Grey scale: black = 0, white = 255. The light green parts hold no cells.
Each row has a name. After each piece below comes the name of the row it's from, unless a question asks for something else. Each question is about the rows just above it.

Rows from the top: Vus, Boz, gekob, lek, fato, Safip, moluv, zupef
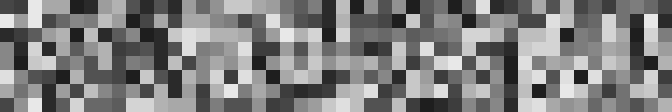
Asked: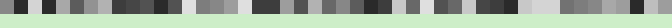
lek
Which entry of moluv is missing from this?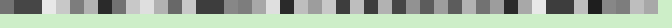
[52]
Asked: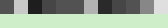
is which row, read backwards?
Boz
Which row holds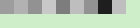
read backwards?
fato
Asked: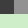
Safip
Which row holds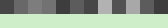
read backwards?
Vus
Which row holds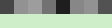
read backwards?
Boz

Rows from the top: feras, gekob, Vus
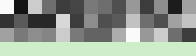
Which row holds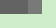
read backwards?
Vus
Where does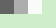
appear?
Vus
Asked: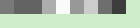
Vus
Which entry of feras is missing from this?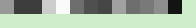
[28]
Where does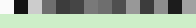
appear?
feras
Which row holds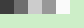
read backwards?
Vus
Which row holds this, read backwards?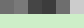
feras

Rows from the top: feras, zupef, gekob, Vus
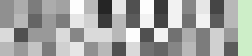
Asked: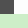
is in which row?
feras
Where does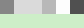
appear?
gekob
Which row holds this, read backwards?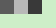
zupef
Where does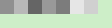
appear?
zupef
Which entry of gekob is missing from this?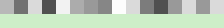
[208]
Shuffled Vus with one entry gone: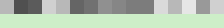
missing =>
[196]
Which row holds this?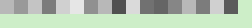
Vus

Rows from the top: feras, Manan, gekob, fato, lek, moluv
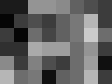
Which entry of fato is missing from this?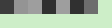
[170]
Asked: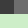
lek
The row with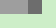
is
fato
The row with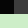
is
Manan
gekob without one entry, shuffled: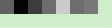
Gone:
[69]

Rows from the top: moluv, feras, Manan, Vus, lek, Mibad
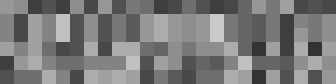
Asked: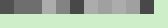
Mibad
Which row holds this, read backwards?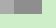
Vus

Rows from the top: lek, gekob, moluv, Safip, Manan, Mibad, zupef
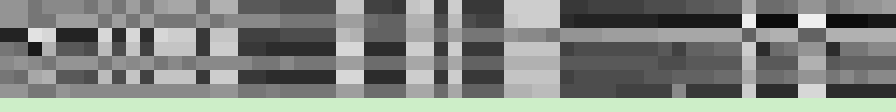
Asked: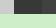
lek
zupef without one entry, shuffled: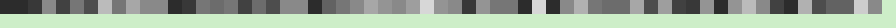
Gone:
[127]

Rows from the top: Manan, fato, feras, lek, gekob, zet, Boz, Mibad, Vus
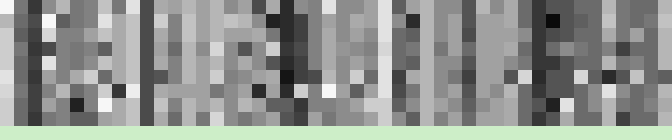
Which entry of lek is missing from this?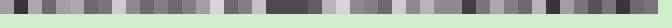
[149]
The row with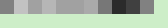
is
feras
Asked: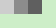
Vus

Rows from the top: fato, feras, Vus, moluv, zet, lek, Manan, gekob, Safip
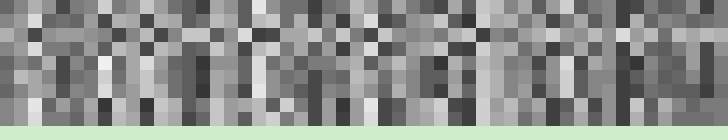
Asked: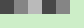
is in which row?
Vus
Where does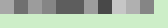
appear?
lek
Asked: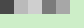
moluv
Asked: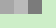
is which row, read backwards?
zet
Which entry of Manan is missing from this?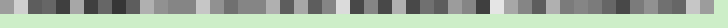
[84]

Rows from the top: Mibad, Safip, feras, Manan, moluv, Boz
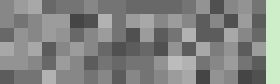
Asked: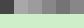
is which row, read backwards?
Boz
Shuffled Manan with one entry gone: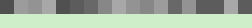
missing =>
[125]
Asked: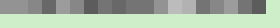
moluv
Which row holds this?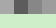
Manan

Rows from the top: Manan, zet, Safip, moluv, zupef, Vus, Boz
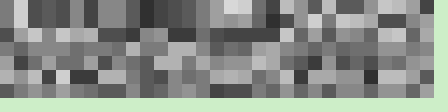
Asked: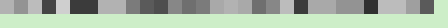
Vus
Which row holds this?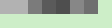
Vus

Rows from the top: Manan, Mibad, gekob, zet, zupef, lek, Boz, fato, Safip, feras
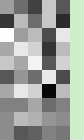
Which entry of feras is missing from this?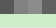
[119]
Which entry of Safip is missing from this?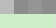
[177]
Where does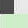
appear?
gekob

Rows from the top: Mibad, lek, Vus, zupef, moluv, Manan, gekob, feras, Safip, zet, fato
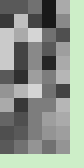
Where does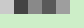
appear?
zupef
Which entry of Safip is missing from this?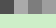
[101]

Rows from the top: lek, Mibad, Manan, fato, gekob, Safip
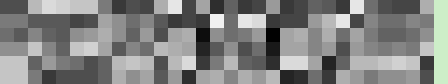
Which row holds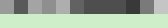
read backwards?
Safip
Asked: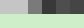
lek
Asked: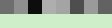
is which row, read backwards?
Manan
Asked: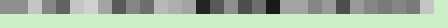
fato
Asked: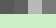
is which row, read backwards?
gekob
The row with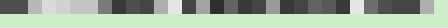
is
lek
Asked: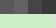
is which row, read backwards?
lek

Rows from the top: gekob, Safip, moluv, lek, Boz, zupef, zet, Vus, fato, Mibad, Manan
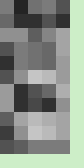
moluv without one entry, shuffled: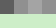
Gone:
[133]
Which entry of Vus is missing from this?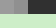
[72]
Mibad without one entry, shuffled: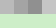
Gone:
[60]

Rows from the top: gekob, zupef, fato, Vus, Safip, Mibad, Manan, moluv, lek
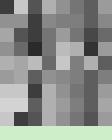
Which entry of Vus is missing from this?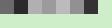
[117]
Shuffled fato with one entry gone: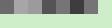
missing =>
[72]

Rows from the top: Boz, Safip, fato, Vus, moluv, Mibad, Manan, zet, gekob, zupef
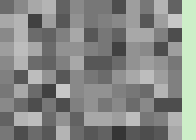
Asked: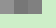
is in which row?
Safip
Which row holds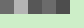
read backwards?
zupef
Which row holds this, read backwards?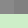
Safip

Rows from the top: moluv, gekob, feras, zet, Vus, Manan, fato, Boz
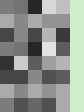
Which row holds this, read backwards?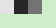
zet
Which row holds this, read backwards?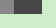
Manan

